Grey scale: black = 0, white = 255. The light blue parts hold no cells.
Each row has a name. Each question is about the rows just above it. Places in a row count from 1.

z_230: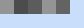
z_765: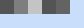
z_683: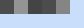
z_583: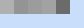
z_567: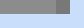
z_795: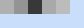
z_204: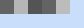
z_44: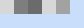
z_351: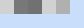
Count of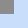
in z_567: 4
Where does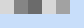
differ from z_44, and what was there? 2, 126
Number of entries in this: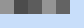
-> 5
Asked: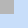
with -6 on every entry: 176
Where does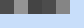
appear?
z_683
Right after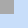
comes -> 188
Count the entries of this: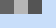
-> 3

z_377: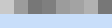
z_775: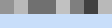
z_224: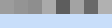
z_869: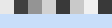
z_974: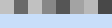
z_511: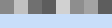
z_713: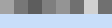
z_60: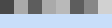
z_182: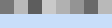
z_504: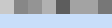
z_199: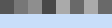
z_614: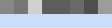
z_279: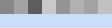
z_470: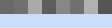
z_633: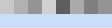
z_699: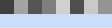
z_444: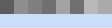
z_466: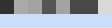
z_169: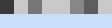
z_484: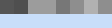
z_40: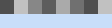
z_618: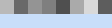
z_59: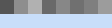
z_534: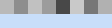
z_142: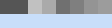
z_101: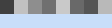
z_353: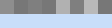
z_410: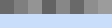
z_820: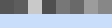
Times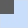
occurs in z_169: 1
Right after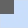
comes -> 135
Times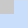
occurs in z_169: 4
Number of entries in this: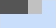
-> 3

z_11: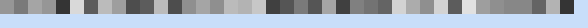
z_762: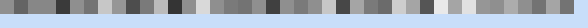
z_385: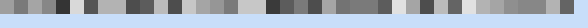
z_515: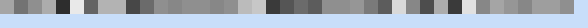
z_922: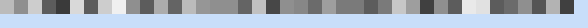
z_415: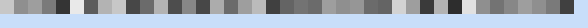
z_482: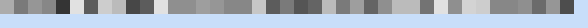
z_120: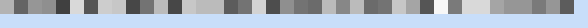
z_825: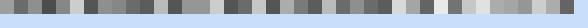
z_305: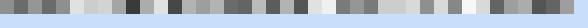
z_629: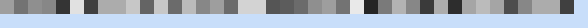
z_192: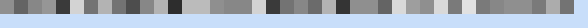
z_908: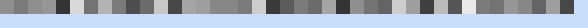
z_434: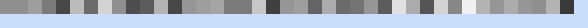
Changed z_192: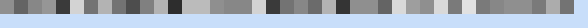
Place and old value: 11, 135
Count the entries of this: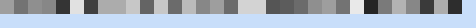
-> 33
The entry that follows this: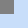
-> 115
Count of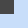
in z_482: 1
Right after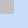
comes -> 71

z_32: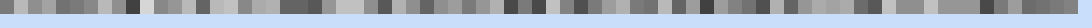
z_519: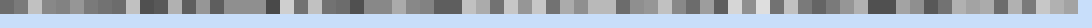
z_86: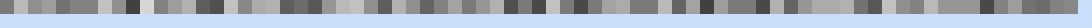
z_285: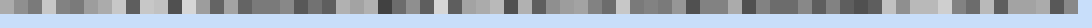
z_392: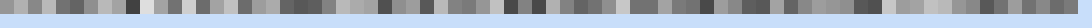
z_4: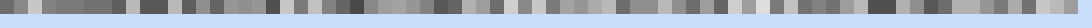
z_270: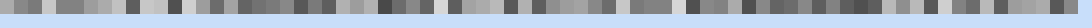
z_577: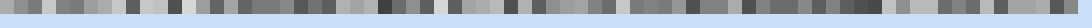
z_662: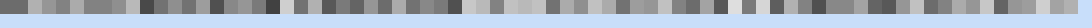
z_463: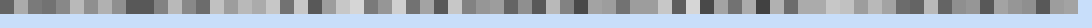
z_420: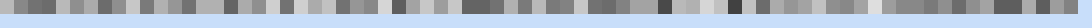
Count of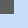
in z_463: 1
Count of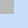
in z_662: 3
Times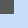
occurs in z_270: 4

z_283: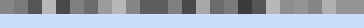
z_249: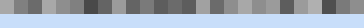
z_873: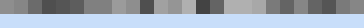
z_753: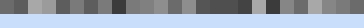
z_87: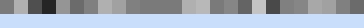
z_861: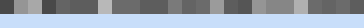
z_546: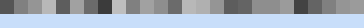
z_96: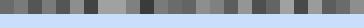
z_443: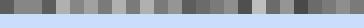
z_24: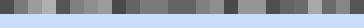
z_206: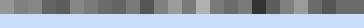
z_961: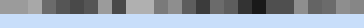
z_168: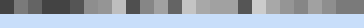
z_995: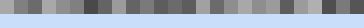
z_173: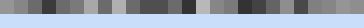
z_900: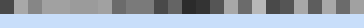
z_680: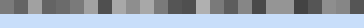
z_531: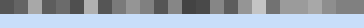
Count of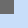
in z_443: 3
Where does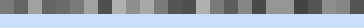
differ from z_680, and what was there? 9, 168
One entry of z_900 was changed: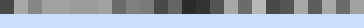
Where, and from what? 10, 122
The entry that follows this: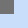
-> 155
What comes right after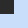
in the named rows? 51
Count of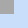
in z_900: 4

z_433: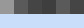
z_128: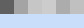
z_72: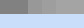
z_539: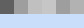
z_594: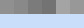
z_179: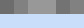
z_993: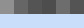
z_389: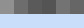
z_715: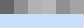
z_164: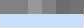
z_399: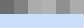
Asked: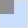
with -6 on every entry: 138
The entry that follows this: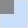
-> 123
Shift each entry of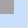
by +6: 170
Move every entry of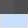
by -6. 78 71

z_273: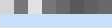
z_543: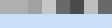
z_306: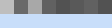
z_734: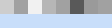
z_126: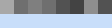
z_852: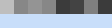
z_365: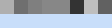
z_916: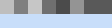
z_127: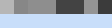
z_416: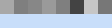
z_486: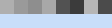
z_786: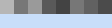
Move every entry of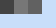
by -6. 61 113 91
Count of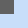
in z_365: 1

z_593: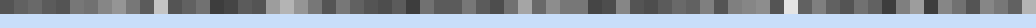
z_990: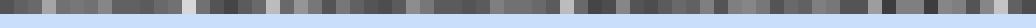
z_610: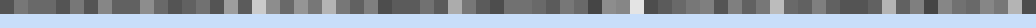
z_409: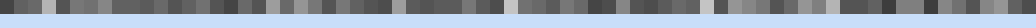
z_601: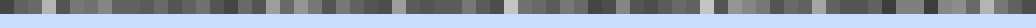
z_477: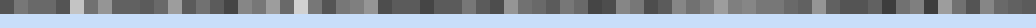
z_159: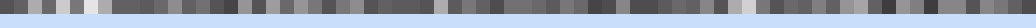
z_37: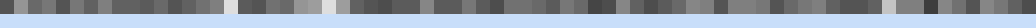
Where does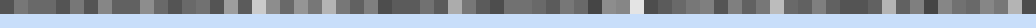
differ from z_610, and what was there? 14, 97
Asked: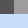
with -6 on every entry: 78 151
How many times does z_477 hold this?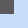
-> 11
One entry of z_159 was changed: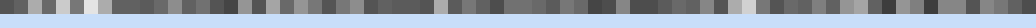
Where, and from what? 20, 157
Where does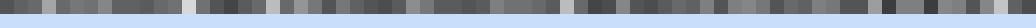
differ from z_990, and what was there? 5, 113
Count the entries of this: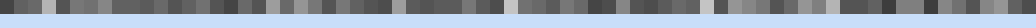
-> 74
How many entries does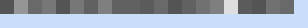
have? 21

